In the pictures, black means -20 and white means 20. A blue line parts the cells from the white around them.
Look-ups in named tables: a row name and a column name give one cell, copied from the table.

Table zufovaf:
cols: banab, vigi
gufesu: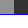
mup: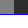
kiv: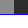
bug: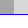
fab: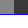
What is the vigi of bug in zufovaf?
14
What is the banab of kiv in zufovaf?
2
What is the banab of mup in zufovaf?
0
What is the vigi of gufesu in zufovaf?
-12
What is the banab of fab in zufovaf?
1
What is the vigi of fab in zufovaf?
-11
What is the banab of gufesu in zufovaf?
3
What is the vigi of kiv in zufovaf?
-13
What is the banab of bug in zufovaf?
6
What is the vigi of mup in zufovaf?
-13
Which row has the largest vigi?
bug

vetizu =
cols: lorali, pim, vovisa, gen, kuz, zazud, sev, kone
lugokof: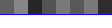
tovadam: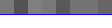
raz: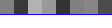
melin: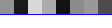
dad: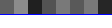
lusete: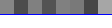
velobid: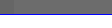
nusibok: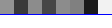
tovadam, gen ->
-1
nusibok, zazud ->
0
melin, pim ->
-16
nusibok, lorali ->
3
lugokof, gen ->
-7
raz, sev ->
1
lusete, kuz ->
0
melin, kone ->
-8
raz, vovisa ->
8
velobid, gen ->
-3
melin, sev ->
4
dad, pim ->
2
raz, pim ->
-11
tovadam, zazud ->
-2
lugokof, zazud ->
-6
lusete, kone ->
6
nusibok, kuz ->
2
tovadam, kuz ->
-6
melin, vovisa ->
14

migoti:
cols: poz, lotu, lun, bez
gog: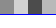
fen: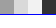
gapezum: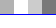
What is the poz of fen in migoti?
5
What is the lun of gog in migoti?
-8
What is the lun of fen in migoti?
18
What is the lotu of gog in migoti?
13
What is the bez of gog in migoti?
9
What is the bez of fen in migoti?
-12
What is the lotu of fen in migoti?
14
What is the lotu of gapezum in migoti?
20
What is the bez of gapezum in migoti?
-1
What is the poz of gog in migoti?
2
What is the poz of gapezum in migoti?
8
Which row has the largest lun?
fen

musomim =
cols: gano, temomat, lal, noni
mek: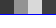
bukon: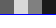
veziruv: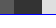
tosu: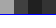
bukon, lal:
0
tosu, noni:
-12
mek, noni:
-10
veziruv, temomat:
-12
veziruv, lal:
-12
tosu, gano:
6

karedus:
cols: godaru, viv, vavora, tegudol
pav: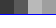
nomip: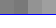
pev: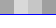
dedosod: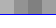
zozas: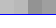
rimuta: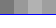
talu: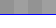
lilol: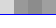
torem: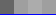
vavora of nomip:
3
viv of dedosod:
3
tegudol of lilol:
5
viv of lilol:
4
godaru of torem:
-4
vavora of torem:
7
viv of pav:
-6
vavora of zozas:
3
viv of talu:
5
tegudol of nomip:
5
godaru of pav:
-11
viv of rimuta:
4
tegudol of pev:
5
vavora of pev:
11
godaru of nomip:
0
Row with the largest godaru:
lilol

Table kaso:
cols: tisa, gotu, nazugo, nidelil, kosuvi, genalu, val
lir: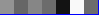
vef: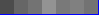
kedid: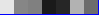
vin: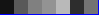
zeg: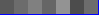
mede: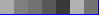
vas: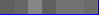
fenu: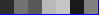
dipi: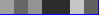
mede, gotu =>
0
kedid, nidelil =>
-16
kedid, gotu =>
1
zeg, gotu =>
-3
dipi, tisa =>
5
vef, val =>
-2
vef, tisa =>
-8
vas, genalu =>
-2
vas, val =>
-3
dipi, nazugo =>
3
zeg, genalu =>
-8
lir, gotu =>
-4
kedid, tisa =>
16
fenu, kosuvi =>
11
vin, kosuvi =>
9
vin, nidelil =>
3
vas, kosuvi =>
-2
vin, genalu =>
-13
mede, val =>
-2
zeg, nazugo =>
0
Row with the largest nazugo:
dipi

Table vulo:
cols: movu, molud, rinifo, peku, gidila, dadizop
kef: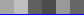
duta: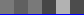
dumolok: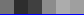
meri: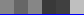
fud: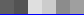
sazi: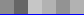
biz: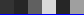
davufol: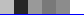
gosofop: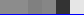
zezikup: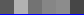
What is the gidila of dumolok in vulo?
7
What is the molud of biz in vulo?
-14
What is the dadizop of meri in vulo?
10
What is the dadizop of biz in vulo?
5
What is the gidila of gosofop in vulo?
-12
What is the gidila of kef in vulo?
4
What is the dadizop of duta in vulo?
-8
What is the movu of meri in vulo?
1
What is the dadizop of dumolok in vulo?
5
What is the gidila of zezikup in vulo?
2
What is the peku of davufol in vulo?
-1
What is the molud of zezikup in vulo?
8
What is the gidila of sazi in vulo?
3
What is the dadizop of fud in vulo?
5
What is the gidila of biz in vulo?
-14
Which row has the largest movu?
davufol

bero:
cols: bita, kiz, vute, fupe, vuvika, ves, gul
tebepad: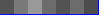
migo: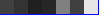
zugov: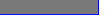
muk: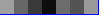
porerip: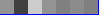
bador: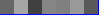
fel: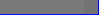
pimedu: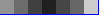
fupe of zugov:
-1
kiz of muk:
-4
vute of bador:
-10
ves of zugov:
-1
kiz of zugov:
-1
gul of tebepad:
-8
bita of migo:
-10
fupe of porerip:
3
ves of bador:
4
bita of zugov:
-1
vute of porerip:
12
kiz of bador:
6
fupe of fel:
-1
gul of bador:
-6
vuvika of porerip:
0
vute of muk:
-11
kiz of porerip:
-10
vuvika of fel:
-1
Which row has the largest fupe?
porerip

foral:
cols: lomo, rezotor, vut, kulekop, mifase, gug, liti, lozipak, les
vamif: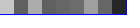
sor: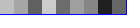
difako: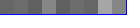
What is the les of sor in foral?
-4
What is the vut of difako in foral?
-5
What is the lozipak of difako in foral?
6
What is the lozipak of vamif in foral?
-4
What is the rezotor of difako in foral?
-3
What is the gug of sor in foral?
5
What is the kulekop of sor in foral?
12
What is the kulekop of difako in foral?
1
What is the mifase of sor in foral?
-3
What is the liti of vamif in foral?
5
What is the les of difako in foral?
1
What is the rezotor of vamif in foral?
-5
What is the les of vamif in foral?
-14
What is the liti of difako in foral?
-4
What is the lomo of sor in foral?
10
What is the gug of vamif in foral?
-3
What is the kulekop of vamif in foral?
-5

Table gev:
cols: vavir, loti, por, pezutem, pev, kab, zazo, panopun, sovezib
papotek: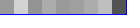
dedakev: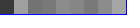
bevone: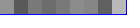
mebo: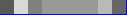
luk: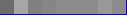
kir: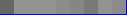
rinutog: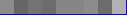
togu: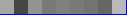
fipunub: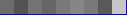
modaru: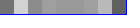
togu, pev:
0
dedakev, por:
-2
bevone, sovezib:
9
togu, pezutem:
-1
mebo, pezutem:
4
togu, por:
3
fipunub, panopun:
-6
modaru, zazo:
5
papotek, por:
3
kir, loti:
3
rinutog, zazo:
2
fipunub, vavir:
-3
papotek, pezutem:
7
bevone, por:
-1
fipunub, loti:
-7
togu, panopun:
-4
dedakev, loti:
5

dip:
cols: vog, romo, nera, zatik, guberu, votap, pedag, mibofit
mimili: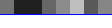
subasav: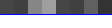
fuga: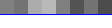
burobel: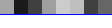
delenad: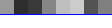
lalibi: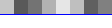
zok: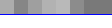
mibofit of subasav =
-12
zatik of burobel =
5
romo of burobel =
-16
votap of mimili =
10
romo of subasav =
-10
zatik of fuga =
9
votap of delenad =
12
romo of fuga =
-2
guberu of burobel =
12
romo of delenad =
-13
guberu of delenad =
10
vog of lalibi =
11
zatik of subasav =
5
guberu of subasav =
-9
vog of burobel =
6
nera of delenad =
-11
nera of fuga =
7
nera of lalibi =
-2
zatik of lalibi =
8

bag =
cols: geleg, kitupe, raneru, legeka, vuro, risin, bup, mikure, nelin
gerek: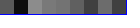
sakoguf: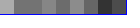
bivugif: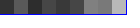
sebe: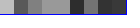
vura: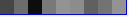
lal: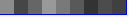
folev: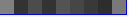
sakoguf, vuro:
-3
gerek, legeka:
-1
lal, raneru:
-4
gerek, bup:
-10
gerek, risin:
-5
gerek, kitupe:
-18
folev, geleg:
0
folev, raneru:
-8
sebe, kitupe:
-6
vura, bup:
-5
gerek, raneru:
2
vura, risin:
2
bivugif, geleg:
-12

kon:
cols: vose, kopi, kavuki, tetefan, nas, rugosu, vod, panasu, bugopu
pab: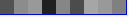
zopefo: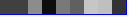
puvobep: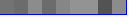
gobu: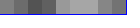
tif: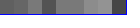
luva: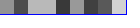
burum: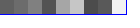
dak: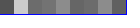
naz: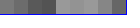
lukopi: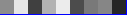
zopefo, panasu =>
10
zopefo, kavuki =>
2
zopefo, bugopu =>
-12
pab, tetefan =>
-15
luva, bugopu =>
13
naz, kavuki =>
-6
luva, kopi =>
-8
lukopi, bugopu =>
-14
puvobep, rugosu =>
3
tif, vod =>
2
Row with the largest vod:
zopefo

